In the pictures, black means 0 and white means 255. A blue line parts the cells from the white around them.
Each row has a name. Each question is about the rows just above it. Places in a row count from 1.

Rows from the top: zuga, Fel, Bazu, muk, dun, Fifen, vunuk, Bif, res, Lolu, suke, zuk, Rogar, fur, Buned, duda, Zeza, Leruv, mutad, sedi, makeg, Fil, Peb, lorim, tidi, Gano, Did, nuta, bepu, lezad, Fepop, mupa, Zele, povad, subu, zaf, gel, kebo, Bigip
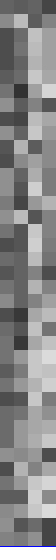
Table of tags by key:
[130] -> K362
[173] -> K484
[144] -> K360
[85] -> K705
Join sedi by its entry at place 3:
K362
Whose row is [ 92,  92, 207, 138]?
zaf
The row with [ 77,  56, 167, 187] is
Peb
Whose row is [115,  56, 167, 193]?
tidi
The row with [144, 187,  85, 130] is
duda
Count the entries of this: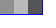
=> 3

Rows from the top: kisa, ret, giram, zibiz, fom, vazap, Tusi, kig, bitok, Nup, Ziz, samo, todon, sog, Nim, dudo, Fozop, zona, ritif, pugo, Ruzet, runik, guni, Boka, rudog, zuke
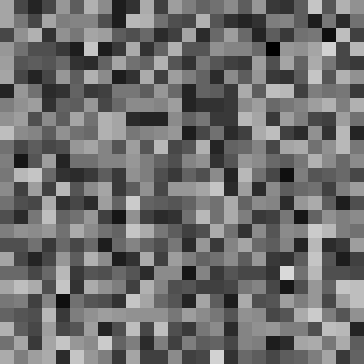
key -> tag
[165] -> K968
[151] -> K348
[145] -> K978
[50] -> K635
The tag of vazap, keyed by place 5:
K348
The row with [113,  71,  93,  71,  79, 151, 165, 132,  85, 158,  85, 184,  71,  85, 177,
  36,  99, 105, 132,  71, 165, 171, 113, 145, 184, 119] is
Ziz
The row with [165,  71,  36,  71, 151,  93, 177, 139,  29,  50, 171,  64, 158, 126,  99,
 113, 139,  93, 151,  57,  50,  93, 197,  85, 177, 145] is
kisa
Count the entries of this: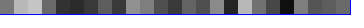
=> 25

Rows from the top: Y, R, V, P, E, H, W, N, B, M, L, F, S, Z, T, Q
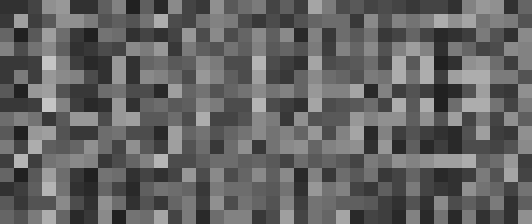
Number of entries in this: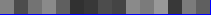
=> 15
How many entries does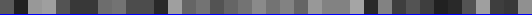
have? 38
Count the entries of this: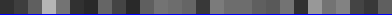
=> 28
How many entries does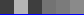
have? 6
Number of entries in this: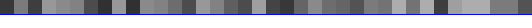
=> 38
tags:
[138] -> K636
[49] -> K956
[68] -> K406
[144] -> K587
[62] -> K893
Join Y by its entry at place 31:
K406
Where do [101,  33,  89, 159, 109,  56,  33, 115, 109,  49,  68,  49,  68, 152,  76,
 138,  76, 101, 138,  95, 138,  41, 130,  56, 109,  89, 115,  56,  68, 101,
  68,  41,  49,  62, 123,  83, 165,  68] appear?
S

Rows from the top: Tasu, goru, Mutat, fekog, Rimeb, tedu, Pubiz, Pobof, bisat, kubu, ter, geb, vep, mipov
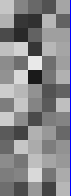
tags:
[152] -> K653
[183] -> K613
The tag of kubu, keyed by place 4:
K653
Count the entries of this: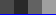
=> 4
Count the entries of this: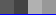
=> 4
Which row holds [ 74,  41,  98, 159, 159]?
Mutat

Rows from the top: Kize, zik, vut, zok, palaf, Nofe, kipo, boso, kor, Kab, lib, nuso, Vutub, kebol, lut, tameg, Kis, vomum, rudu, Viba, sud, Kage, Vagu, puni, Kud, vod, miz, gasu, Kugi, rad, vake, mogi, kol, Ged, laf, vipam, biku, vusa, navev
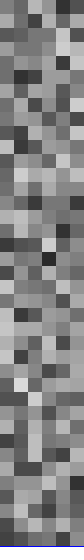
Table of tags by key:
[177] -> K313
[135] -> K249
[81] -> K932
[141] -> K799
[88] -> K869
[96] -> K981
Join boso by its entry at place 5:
K932
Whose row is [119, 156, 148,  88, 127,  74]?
kor
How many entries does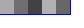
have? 5
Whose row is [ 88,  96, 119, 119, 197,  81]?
vut
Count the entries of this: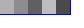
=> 5
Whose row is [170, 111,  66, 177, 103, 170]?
zik

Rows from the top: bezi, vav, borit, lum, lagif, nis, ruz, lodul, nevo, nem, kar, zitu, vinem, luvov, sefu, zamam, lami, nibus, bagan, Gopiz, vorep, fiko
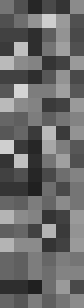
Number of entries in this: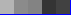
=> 5
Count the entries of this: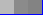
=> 3
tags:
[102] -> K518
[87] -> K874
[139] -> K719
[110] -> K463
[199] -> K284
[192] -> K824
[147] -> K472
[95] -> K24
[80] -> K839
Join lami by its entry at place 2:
K518
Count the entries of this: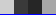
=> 4
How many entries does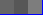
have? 3
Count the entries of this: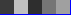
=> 5
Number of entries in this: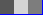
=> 3

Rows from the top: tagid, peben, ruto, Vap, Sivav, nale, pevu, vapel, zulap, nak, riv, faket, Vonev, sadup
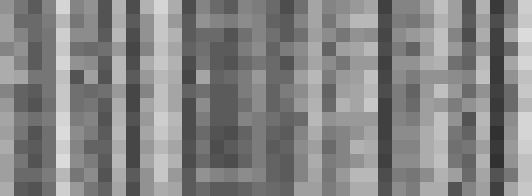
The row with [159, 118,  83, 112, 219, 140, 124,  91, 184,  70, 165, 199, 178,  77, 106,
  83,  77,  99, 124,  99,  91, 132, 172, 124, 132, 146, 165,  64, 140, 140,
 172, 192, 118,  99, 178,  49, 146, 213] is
nak
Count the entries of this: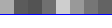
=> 8
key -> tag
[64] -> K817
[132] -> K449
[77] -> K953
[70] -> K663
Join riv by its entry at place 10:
K663

